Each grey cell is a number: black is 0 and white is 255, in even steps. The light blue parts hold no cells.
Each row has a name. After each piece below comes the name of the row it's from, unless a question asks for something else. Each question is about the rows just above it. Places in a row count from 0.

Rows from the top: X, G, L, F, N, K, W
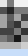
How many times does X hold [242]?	2
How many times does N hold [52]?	1
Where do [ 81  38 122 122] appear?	G
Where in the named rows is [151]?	K, 3
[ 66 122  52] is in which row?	N
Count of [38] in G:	1

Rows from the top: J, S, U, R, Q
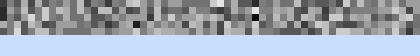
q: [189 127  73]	S
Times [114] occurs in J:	19
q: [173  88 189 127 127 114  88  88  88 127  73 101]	Q
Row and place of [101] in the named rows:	Q, 45
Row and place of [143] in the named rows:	Q, 16
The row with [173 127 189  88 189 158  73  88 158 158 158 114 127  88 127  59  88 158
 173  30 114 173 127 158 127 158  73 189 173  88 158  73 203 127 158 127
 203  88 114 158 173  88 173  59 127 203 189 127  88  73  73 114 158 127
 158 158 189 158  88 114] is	R

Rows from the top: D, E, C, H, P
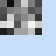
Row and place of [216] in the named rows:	H, 0
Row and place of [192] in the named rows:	P, 4

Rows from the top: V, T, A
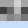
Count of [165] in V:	3
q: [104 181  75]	T

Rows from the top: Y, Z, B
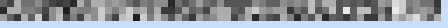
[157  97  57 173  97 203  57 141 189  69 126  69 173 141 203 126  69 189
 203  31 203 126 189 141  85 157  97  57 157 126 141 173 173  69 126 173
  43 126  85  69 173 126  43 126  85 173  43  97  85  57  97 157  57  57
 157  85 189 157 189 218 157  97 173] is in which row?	B
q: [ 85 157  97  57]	B
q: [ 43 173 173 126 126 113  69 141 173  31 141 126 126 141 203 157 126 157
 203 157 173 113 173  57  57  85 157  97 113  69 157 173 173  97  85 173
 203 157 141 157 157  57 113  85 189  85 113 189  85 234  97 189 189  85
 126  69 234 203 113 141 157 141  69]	Z
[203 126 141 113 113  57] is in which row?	Y

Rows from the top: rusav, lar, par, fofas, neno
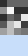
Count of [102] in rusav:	3
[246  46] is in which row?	lar
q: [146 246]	lar
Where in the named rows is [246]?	lar, 1
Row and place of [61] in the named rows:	fofas, 3
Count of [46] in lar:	2
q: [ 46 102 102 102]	rusav

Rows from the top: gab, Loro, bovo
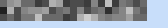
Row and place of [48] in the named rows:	Loro, 15
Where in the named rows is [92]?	Loro, 20
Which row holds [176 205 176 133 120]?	bovo
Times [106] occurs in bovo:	6

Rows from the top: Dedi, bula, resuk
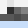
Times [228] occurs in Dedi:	1
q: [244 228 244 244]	Dedi
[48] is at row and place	bula, 1
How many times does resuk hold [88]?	3
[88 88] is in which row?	resuk
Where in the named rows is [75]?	resuk, 2
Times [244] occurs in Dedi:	3

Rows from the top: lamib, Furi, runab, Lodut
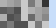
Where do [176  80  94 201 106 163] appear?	runab
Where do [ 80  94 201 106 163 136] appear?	runab
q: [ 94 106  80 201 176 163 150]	Furi
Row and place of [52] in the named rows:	lamib, 6

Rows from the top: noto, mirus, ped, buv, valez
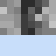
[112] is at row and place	valez, 5
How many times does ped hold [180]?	2
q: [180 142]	ped
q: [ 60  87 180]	ped
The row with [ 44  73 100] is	noto

